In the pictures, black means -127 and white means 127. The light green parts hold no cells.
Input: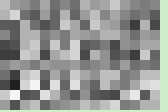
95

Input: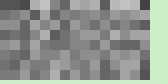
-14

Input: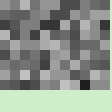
-41

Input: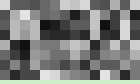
48

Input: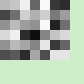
89

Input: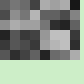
-70

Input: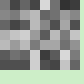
18
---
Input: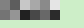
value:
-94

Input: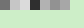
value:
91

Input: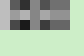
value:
-101

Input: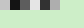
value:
-34

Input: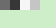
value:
118

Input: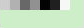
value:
-23

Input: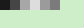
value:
39

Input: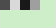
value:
-102

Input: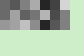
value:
64
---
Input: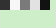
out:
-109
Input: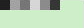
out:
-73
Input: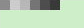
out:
-70
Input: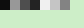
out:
3
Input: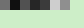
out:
15
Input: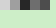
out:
-50
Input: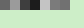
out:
-14
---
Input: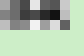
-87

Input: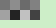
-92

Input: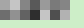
69

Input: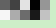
-19

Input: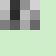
-86

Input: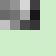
-12
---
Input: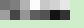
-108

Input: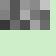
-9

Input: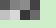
-73

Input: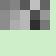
-49

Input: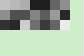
26

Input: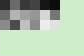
86

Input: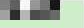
-41

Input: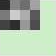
45
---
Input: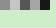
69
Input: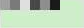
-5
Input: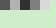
50
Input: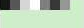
-41
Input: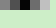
-47
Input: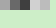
-22
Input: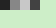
7
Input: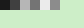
-63
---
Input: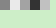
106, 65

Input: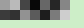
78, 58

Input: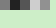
78, 17

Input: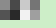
114, 74

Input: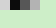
83, 51

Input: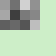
81, 62

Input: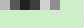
80, 57
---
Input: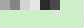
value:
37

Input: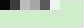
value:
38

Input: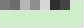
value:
15

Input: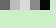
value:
9

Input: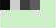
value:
-65

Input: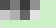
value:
47

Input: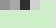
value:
18
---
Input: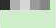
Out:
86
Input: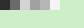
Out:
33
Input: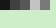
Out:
-40
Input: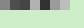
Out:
-77
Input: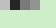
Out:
-90
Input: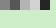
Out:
51
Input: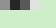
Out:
-89
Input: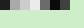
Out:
-20
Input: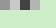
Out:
73
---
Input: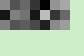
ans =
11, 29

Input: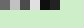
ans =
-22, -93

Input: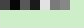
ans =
-61, 7

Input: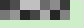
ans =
-79, 3

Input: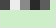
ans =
-58, -34

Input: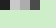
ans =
-95, -52

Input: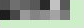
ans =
-48, -5
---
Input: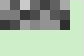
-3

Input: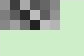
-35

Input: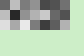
-87

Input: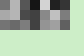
53

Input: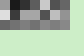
-68

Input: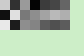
96
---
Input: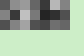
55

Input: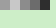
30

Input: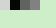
1

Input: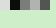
50

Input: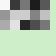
98

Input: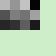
56

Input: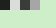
38

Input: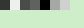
80
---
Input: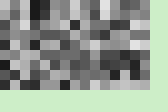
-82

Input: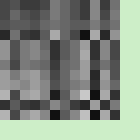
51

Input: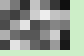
-63

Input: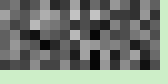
-69

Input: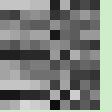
35

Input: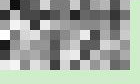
106

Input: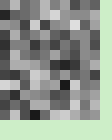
-30
